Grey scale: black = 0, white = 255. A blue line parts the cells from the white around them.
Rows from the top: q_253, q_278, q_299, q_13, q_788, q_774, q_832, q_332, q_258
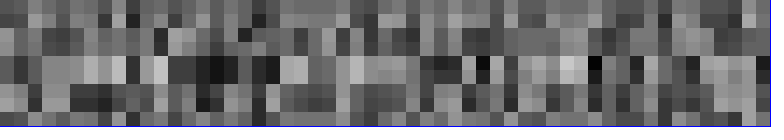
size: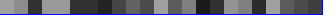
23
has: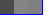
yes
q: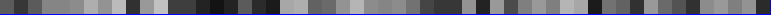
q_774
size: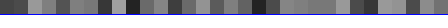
32
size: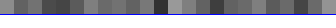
24
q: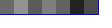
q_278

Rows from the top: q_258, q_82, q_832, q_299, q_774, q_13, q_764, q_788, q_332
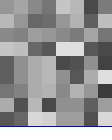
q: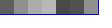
q_774
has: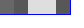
yes
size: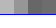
4
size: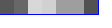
7
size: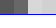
4

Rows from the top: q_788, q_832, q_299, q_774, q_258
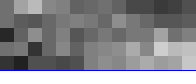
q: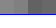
q_788
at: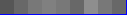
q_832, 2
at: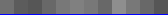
q_832, 0
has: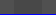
no
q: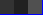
q_258
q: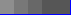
q_832

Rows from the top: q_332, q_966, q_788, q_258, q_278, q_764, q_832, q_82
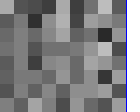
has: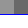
yes
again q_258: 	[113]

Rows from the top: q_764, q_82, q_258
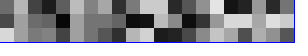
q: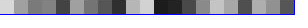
q_258
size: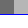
2
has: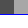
no

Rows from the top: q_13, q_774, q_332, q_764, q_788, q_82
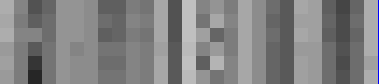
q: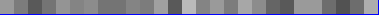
q_764

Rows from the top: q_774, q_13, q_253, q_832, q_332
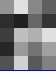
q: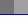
q_832
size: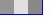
3

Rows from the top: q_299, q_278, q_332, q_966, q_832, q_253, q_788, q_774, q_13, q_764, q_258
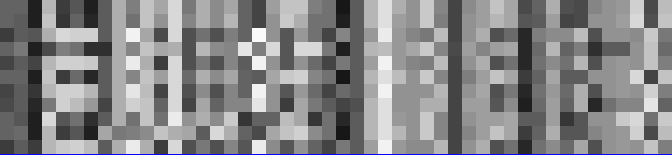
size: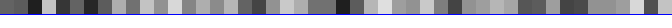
48
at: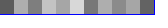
q_299, 7

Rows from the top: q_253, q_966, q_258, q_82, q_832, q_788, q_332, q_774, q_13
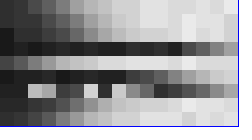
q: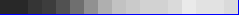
q_774
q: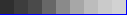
q_258

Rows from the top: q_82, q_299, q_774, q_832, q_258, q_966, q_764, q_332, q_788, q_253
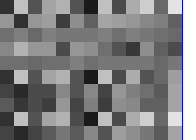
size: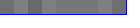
9
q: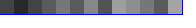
q_253
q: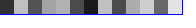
q_788
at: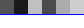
q_82, 5
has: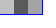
no

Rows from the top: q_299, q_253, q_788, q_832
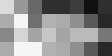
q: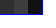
q_299
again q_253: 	[171]
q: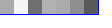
q_253
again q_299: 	[47]
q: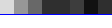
q_299
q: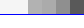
q_832
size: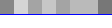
8

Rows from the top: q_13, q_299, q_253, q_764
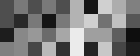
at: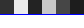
q_764, 4
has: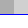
no
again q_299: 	[121]
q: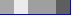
q_253
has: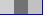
yes
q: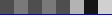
q_13
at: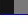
q_299, 3

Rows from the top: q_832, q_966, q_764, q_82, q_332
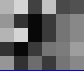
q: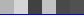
q_832
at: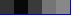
q_966, 1
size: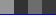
4
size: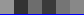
6
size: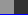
2
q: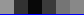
q_966
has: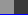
no

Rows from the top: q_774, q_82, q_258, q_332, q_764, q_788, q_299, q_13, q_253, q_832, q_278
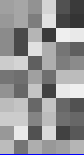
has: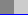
no
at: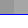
q_82, 0

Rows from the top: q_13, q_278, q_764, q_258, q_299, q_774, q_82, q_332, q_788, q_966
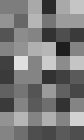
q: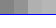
q_258
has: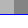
yes

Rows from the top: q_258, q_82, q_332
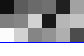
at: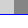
q_332, 1
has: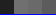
no
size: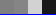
4
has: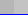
yes
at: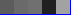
q_258, 1
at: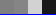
q_82, 0

